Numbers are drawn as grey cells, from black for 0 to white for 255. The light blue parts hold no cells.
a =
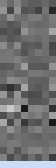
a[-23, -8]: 129
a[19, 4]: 101
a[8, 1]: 121
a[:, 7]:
[88, 40, 123, 119, 165, 99, 71, 78, 109, 147, 109, 130, 147, 81, 126, 50, 158, 26, 113, 102, 116, 130, 60]
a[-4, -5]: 108
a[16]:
[78, 115, 89, 134, 117, 127, 107, 158]
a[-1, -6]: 105
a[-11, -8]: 71
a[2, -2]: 108
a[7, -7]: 118
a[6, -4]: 93
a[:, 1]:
[106, 69, 142, 85, 88, 85, 103, 118, 121, 91, 112, 139, 48, 85, 118, 202, 115, 72, 145, 100, 121, 118, 76]
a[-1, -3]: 86
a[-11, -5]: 166
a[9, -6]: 112
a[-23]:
[129, 106, 132, 103, 93, 93, 104, 88]
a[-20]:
[99, 85, 94, 120, 110, 104, 108, 119]
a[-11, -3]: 89
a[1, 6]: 117
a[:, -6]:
[132, 144, 114, 94, 78, 94, 137, 105, 128, 112, 101, 132, 73, 148, 141, 168, 89, 134, 119, 114, 121, 85, 105]
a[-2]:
[91, 118, 85, 114, 129, 132, 114, 130]
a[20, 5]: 107
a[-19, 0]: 78
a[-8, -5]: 25
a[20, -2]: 107
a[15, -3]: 136

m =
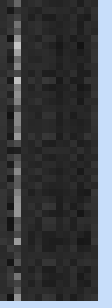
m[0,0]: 44
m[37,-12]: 84
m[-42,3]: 44
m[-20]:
[50, 28, 97, 45, 38, 36, 43, 43, 36, 40, 35, 40, 35, 51]
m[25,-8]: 45
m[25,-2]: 35
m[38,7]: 29
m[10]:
[44, 57, 71, 42, 34, 45, 30, 29, 38, 35, 46, 30, 30, 45]
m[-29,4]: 44
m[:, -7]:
[36, 45, 29, 38, 35, 46, 33, 40, 42, 40, 29, 51, 28, 40, 35, 41, 49, 40, 40, 52, 30, 45, 32, 43, 35, 44, 35, 31, 40, 52, 31, 51, 47, 32, 29, 30, 41, 53, 29, 32, 29, 41, 51]
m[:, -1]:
[40, 48, 46, 42, 38, 55, 47, 51, 52, 45, 45, 49, 48, 52, 42, 48, 53, 51, 49, 46, 42, 47, 39, 51, 42, 52, 39, 54, 50, 49, 45, 47, 51, 49, 54, 41, 41, 46, 43, 43, 45, 41, 51]
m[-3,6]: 30
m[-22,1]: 27
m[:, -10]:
[44, 38, 32, 45, 43, 40, 43, 40, 38, 44, 34, 51, 35, 40, 44, 38, 42, 39, 40, 51, 37, 38, 41, 38, 44, 38, 43, 32, 41, 48, 40, 45, 40, 32, 32, 37, 43, 46, 33, 41, 33, 44, 46]
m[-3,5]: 44
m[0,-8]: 40
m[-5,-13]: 55
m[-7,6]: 43
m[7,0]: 54
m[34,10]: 40
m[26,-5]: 38
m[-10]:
[47, 45, 74, 44, 32, 40, 32, 32, 38, 36, 42, 34, 27, 49]
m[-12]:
[47, 20, 84, 43, 45, 35, 51, 51, 37, 45, 32, 46, 45, 47]
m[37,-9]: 36
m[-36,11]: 29
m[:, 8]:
[35, 41, 39, 34, 37, 30, 24, 28, 34, 31, 38, 25, 32, 30, 32, 37, 31, 31, 34, 29, 38, 43, 38, 36, 31, 36, 36, 32, 30, 29, 30, 37, 36, 38, 29, 41, 39, 37, 42, 33, 39, 37, 30]
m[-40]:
[46, 51, 115, 39, 45, 48, 42, 38, 34, 39, 41, 29, 45, 42]
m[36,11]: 39
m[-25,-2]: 37
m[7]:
[54, 36, 160, 43, 40, 42, 44, 40, 28, 38, 35, 29, 37, 51]
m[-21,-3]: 30
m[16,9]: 42

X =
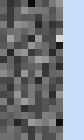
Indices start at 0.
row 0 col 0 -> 94
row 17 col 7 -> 145
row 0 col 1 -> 51
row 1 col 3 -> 147
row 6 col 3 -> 85
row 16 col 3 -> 116
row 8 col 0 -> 55
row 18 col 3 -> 73
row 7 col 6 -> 107
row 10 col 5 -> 140
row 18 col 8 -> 98
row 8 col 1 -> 98
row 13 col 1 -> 79
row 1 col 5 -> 120
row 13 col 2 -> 150
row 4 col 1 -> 109
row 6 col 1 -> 111
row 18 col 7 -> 106
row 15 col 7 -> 107
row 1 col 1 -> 58
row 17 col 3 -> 68
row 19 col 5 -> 121
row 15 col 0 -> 74
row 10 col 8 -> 106
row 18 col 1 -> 117
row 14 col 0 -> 126
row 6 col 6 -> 106
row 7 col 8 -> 107
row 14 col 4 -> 129
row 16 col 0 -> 101
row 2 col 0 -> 79
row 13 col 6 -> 119
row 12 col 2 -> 111
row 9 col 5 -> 106
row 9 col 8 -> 43

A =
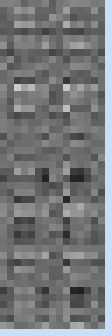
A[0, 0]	127
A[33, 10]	115
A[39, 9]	108
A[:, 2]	[124, 150, 114, 159, 84, 135, 128, 100, 87, 95, 130, 66, 203, 117, 133, 172, 73, 99, 116, 98, 108, 120, 86, 127, 157, 91, 115, 129, 54, 145, 155, 64, 92, 57, 83, 128, 150, 67, 147, 104, 111, 136, 115, 139, 132, 123, 108]
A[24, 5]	80
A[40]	[113, 122, 111, 113, 106, 107, 112, 106, 116, 106, 125, 115, 112, 114, 115]
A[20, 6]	135
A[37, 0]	110
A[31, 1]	128
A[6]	[143, 91, 128, 127, 127, 117, 155, 117, 100, 133, 157, 165, 139, 121, 104]
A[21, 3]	119
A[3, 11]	135
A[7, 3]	107
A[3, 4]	154
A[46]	[149, 138, 108, 107, 118, 129, 156, 119, 115, 109, 164, 171, 124, 105, 132]
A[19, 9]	99
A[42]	[90, 90, 115, 110, 116, 107, 89, 92, 102, 109, 78, 72, 96, 105, 89]
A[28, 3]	71
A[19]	[82, 117, 98, 109, 110, 100, 79, 127, 120, 99, 74, 65, 95, 112, 118]
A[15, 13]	144
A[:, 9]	[125, 156, 114, 171, 79, 131, 133, 101, 82, 110, 125, 55, 199, 124, 124, 189, 77, 89, 124, 99, 108, 121, 84, 145, 158, 87, 125, 153, 40, 149, 172, 62, 87, 44, 77, 125, 151, 54, 154, 108, 106, 140, 109, 132, 137, 141, 109]
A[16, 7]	77
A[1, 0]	97
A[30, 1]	110
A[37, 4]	82
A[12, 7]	99
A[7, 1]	70
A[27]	[101, 85, 129, 127, 129, 98, 86, 108, 92, 153, 89, 103, 93, 132, 78]
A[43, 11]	72
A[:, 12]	[130, 103, 97, 106, 89, 112, 139, 88, 119, 127, 96, 92, 131, 112, 108, 95, 113, 117, 119, 95, 117, 100, 108, 116, 78, 68, 103, 93, 108, 132, 124, 109, 123, 108, 95, 115, 136, 100, 115, 125, 112, 68, 96, 92, 116, 91, 124]
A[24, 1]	91
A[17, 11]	122

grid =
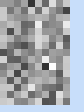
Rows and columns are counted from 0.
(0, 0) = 154
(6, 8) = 210
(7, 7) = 160
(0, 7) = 221
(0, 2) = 128
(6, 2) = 102
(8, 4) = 176
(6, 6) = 172
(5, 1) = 176
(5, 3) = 144
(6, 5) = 213
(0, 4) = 51
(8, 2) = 94
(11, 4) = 172
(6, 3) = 80
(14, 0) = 202
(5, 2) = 125
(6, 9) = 107
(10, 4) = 145
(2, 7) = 138
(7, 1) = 109
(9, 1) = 155
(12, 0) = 198
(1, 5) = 113
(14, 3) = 133
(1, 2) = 161
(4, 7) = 153
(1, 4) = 204
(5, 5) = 215
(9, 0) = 122
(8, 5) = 153
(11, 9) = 149
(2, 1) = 166
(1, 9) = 67
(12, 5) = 159
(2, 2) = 148
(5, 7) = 136

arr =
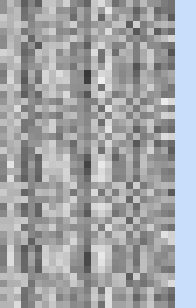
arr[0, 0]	145
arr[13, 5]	104
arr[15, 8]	165
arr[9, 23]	128
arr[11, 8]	201
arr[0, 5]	95
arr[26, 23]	183
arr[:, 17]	[133, 150, 183, 194, 136, 191, 133, 180, 159, 141, 136, 138, 160, 139, 198, 151, 189, 167, 148, 195, 144, 184, 136, 133, 136, 132, 195, 184, 197, 140, 137, 196, 153, 198, 190, 137, 136, 138, 135, 195, 191, 158, 139, 163]
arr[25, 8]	179
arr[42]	[157, 186, 176, 110, 141, 141, 180, 207, 130, 153, 122, 155, 142, 202, 164, 222, 144, 139, 170, 101, 139, 189, 107, 125, 98]
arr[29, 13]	214
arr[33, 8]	127
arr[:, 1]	[188, 172, 180, 178, 171, 183, 189, 201, 179, 178, 207, 215, 184, 185, 185, 173, 191, 179, 188, 186, 175, 169, 187, 227, 175, 219, 185, 179, 182, 203, 189, 183, 187, 183, 185, 212, 220, 221, 187, 186, 175, 184, 186, 181]
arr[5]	[138, 183, 167, 188, 104, 164, 150, 165, 150, 172, 201, 175, 123, 157, 178, 170, 171, 191, 132, 143, 122, 143, 171, 190, 212]
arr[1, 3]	111
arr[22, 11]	125
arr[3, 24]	172
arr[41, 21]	199
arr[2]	[201, 180, 186, 114, 131, 186, 186, 186, 166, 167, 108, 164, 130, 203, 103, 183, 141, 183, 161, 114, 169, 193, 126, 151, 91]
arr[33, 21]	140
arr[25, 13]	213
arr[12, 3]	112
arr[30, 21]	154
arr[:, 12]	[101, 136, 130, 130, 143, 123, 95, 134, 126, 134, 55, 62, 140, 86, 128, 123, 136, 136, 143, 128, 147, 131, 91, 67, 85, 108, 127, 133, 141, 105, 90, 144, 135, 126, 120, 108, 72, 73, 90, 130, 119, 128, 142, 124]
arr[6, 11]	135
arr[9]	[143, 178, 187, 125, 146, 152, 177, 207, 145, 152, 118, 167, 134, 193, 155, 222, 150, 141, 150, 83, 137, 189, 100, 128, 106]
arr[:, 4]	[131, 142, 131, 135, 144, 104, 147, 118, 137, 146, 175, 164, 128, 136, 142, 133, 134, 122, 137, 143, 149, 124, 133, 157, 141, 138, 136, 120, 137, 140, 140, 142, 131, 135, 97, 137, 165, 160, 138, 139, 116, 132, 141, 132]
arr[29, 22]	177
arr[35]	[120, 212, 146, 89, 137, 93, 205, 176, 179, 214, 169, 142, 108, 213, 216, 204, 125, 137, 172, 117, 175, 150, 175, 142, 136]
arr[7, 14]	115
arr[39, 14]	174
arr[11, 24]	161
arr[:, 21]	[148, 185, 193, 149, 192, 143, 140, 202, 204, 189, 160, 170, 205, 146, 142, 202, 139, 201, 194, 143, 187, 209, 146, 165, 145, 161, 151, 201, 151, 166, 154, 151, 204, 140, 140, 150, 163, 166, 157, 152, 134, 199, 189, 199]
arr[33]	[156, 183, 163, 190, 135, 123, 153, 145, 127, 179, 194, 149, 126, 146, 194, 140, 194, 198, 125, 185, 124, 140, 162, 225, 209]
